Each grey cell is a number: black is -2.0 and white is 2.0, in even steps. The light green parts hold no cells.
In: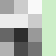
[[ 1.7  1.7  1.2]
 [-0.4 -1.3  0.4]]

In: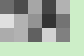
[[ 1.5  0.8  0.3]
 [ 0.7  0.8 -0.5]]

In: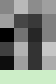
[[ 0.5 -0.9 -1.1]
 [-2.0 -0.2 -1.4]]

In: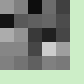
[[-1.7 -0.6 -0.5]
 [ 0.7  0.3 -1.1]]

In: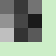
[[ 0.3 -0.9 -1.6]
 [ 1.0 -1.2 -0.6]]

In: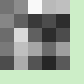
[[ 0.1 -0.5 -1.1]
 [-0.3  1.4 -0.5]]

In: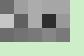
[[ 1.1 -0.5  0.7]
 [-0.3 -0.2 -0.1]]

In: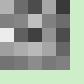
[[ 0.0  0.1  1.0]
 [ 1.7 -0.5 -1.0]]

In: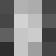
[[-0.9  1.3  1.0]
 [-0.5  1.1  1.2]]
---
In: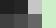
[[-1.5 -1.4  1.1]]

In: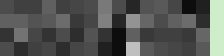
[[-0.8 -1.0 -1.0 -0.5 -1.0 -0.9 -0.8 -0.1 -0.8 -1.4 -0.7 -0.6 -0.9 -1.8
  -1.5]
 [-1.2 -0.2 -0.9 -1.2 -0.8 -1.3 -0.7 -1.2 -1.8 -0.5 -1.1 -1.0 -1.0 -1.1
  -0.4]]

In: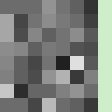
[[-0.3 -0.3 -0.3  0.3 -0.2 -0.5 -1.2]
 [ 0.6 -0.8  0.1 -0.5 -0.2  0.2 -0.6]
 [ 0.1 -0.5 -0.9 -0.2 -1.5  1.5 -0.6]
 [ 1.1 -1.3 -0.4 -0.4  0.0  0.3 -0.3]]

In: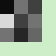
[[-1.8 -0.2 -1.0]
 [-0.2 -1.4 -0.4]]

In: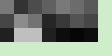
[[-0.1 -1.2 -0.8 -0.5 -0.1 -0.3 -0.6]
 [-1.5  1.0  1.0 -1.5 -1.8 -1.9 -1.8]]

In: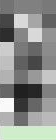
[[-0.2  0.0  0.0 -0.1]
 [-1.3  0.1  1.4  0.3]
 [ 1.0 -0.5 -0.9  0.1]
 [-0.4 -1.5 -1.4  0.0]
 [ 0.8 -0.3  0.7  0.9]]

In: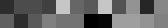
[[-1.3 -0.8 -0.8 -1.0  1.1 -0.4 -0.6  1.1 -0.7  0.3 -1.4  0.1]]

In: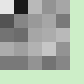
[[ 1.6 -1.6  0.9  0.3  0.6]
 [-0.2 -0.3  0.6  0.7  0.9]
 [-0.1 -0.1  0.3 -0.2  0.1]]
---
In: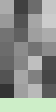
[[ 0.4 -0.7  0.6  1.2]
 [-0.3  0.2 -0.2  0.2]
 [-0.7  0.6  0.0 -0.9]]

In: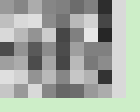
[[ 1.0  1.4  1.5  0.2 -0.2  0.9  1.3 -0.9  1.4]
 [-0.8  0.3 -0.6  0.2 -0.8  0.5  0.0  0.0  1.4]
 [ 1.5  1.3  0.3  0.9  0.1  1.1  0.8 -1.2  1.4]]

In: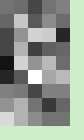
[[-0.4  1.1 -0.6  0.2 -0.3]
 [-0.9  0.8 -1.0 -0.5 -0.4]
 [-1.4 -0.6  2.0  0.6  0.9]
 [ 0.3  0.8 -0.2 -1.1 -0.4]]

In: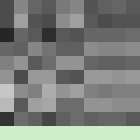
[[-0.8  0.5 -0.7 -0.8  0.2  0.5 -0.6 -0.8 -0.7 -0.7]
 [-0.4 -0.5  0.1 -0.2 -0.5 -0.5  0.2  0.1  0.1  0.2]
 [ 0.3 -0.8  0.4  0.4 -0.6 -0.7  0.4  0.4  0.3  0.4]
 [ 0.9 -0.6  0.5  0.6 -0.3 -0.3  0.3  0.3  0.2  0.2]]

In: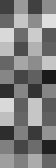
[[-0.4  1.1  0.2  1.5]
 [ 1.0 -0.8  0.8 -0.5]
 [ 0.1 -0.9 -0.5 -1.6]
 [ 1.4 -0.5  1.1 -0.6]
 [-1.3  0.0 -1.1  0.3]
 [ 0.5  0.0  0.7 -0.4]]

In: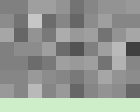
[[ 0.2 -0.2  1.1 -0.3  0.1 -0.4  0.2  0.5  0.1  0.1]
 [ 0.0  0.2  0.2  0.5 -0.3 -0.7  0.0  0.5  0.9 -1.0]
 [ 0.1  0.1  0.4  0.2  0.1 -0.1  0.2  0.6  0.3  0.2]]
